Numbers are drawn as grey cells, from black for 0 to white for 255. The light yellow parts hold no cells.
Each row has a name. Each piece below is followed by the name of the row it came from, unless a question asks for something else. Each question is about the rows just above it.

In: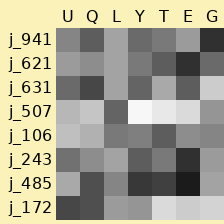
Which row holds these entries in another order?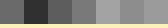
j_621
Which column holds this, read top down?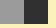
E
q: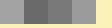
j_941
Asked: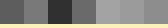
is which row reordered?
j_621
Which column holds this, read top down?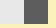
T
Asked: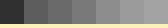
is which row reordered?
j_621
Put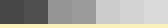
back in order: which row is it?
j_172

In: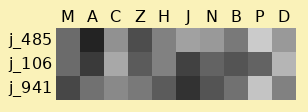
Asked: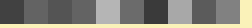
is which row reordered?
j_106
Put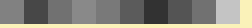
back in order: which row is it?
j_941
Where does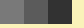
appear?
j_941

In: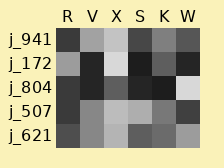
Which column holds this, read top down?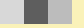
X
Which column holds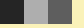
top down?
S
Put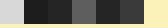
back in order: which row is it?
j_804
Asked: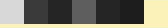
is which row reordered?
j_804
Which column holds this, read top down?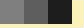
K
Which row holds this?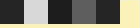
j_172

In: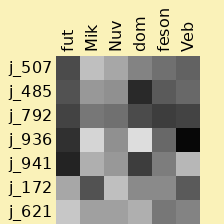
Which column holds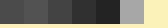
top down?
fut
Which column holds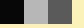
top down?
Veb

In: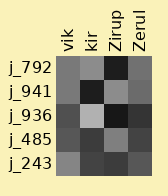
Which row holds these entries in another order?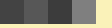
j_485
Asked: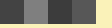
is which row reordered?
j_485
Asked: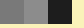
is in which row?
j_792

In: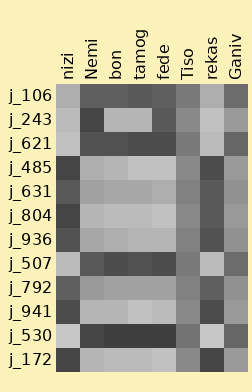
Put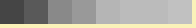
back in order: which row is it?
j_804
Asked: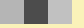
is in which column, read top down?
tamog

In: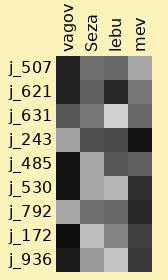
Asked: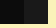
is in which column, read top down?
vagov
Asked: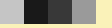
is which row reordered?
j_936
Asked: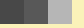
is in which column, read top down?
lebu
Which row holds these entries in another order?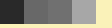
j_792
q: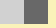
j_631

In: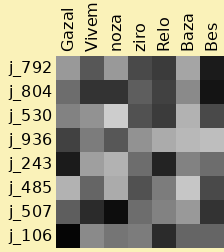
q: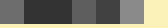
j_804
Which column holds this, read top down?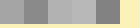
Baza

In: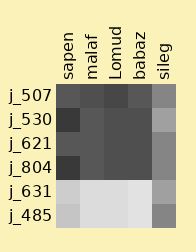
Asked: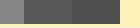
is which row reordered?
j_621
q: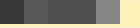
j_804
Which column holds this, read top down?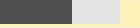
babaz
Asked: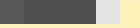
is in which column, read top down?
babaz

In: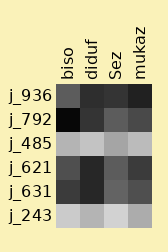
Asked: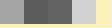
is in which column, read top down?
Sez
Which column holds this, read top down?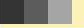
Sez
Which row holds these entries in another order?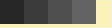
j_631
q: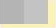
j_485
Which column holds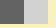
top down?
Sez
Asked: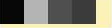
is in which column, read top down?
biso
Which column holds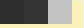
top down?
diduf

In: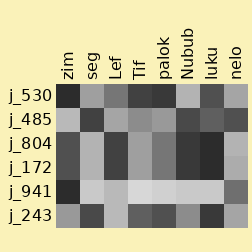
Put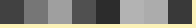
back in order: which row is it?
j_172
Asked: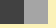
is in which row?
j_485
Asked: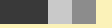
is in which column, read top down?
Nubub
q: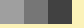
j_530
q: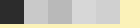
j_941
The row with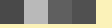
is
j_243
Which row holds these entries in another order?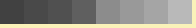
j_485

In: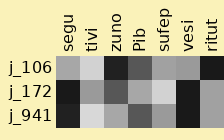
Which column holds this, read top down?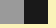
vesi
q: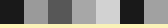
j_172
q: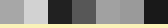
j_106
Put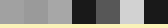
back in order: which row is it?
j_172
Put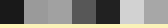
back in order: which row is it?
j_106
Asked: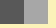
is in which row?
j_172

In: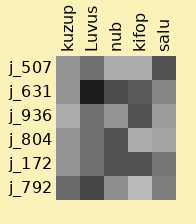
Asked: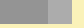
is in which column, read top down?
kuzup
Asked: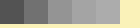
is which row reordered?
j_804
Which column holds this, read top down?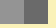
kuzup
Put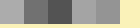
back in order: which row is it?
j_804
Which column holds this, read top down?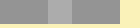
kuzup
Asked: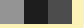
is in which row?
j_631
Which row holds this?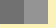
j_936

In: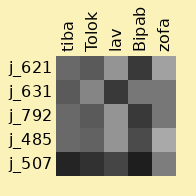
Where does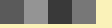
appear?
j_792
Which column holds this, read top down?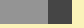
lav

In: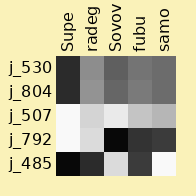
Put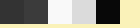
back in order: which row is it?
j_792
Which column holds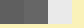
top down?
Sovov
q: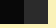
j_485

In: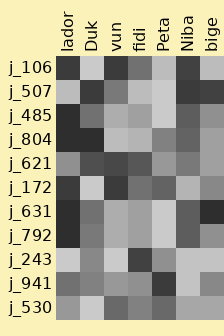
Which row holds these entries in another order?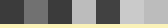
j_106
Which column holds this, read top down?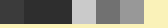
lador
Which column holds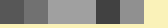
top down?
fidi
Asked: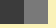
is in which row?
j_507
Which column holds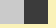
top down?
Duk
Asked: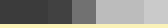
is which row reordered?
j_106

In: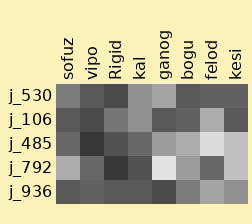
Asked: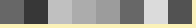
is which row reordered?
j_485
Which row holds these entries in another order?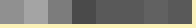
j_936
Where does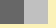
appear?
j_792
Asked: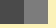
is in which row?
j_936
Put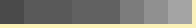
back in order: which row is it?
j_530
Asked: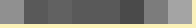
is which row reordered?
j_936

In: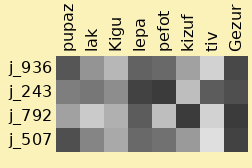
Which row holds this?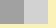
j_936
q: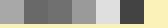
j_507
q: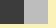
j_243
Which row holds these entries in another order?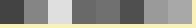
j_507

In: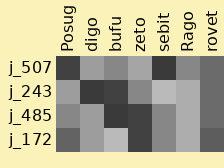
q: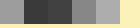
j_485
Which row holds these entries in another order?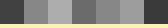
j_485
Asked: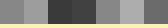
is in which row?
j_485
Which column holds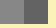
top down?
Posug

